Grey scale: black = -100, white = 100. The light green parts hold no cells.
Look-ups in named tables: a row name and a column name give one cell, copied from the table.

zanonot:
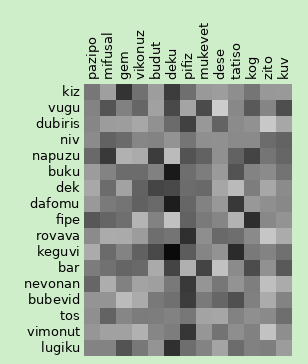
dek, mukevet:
-18
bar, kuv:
-30
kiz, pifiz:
-13
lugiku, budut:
16
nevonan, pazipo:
-20
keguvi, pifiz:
-28
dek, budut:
-46
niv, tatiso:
8
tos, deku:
2
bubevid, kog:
0
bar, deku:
-47
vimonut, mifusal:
26
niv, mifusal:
-23
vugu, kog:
-30

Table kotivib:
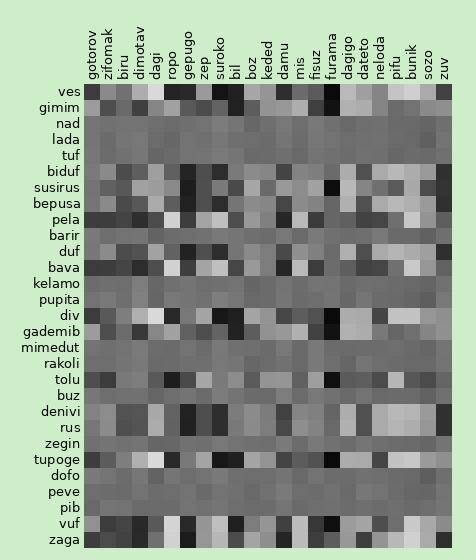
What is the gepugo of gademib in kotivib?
-24
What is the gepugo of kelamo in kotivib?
-9
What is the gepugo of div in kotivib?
-6
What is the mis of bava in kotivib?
45
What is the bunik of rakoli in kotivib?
-18
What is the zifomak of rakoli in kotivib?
-14
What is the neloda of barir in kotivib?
-5
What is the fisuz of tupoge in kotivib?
-36
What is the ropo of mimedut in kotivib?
-16
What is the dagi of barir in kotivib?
-22
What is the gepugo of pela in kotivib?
-53
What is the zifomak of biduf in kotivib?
8
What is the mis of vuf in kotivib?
47
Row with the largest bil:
tolu

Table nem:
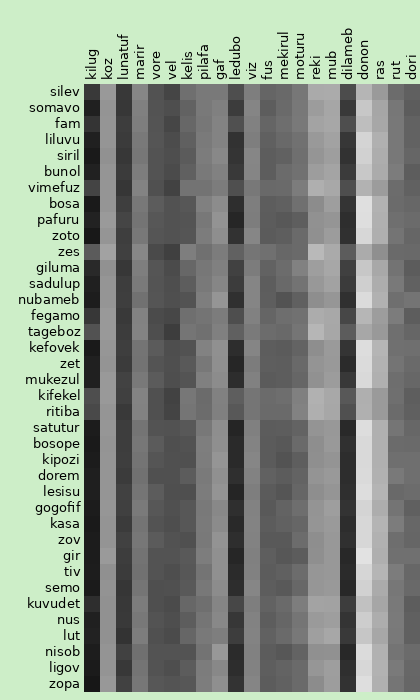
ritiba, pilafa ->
-15
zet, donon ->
72
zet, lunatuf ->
-54
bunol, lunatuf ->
-54
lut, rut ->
-5
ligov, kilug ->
-79
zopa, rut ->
-8
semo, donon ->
64
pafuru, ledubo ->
-70
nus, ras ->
36
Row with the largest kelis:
zes

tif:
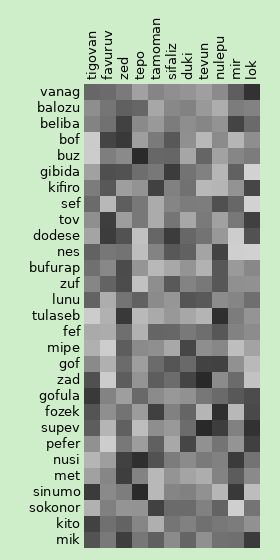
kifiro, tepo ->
15
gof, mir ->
14
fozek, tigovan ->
-34
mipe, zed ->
-27
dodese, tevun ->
-10
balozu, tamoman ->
31
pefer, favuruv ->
61
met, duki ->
29
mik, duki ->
-21
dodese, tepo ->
51
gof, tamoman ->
-16
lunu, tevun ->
-30
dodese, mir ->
61
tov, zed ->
23
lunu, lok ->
-13
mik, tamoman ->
-25

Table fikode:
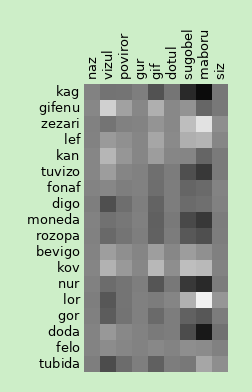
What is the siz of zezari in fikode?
11
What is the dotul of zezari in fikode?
7
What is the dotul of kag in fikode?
-8
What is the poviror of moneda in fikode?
-7
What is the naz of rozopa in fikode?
1
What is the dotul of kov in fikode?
11

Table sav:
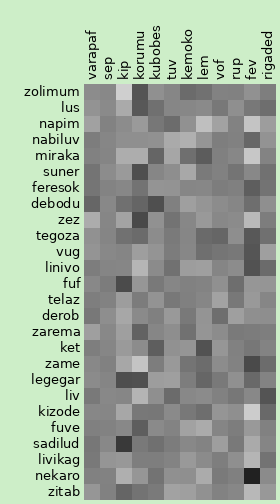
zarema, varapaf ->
25
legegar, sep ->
4
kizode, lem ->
-14
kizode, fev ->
60
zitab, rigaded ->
19
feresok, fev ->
-26
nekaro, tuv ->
13
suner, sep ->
10
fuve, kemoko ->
27
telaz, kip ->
23
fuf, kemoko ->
1
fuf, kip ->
-41
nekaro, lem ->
34

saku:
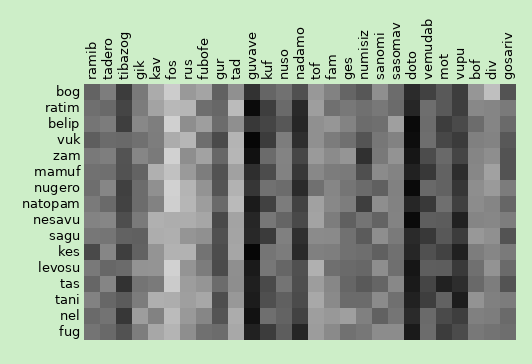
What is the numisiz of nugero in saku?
-16
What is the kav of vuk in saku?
-2
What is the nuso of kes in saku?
-3
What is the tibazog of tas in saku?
-61
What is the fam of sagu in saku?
8
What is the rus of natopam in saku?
43
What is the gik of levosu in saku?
15
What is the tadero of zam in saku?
-1
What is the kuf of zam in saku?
-16
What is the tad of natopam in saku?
46
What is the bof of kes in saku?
-2
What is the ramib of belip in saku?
-8
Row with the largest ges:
nel

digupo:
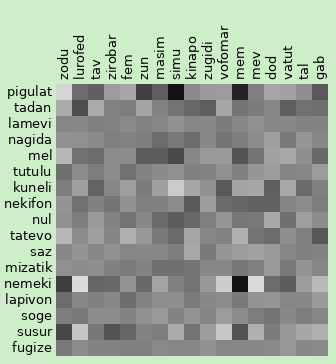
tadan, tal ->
-11
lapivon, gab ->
21
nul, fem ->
-10
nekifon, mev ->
-24
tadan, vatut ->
-26
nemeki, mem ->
-85
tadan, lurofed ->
-39
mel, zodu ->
43
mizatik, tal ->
15
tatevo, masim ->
-5
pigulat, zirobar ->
22
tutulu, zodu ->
-13
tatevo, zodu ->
43
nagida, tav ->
8
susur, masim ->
-2
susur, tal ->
31
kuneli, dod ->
-25
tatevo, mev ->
-10
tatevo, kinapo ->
30
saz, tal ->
0

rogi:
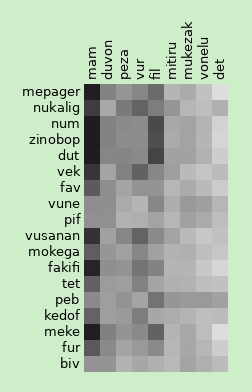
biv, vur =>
31
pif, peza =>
40
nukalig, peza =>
-4
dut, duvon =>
5
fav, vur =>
15
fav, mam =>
-29
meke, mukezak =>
32
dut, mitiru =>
27
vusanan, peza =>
5
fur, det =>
61
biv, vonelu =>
37
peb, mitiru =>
18
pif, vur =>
37
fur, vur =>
20
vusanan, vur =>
-22
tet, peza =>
24
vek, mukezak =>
46
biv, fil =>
38

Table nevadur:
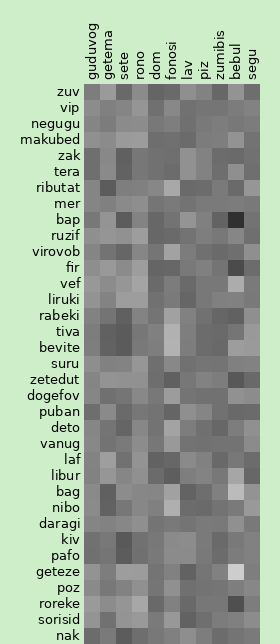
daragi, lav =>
-9
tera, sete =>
-23
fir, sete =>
9
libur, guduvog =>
2
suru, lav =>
-11
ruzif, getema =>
17
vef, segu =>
-4
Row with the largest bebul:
geteze

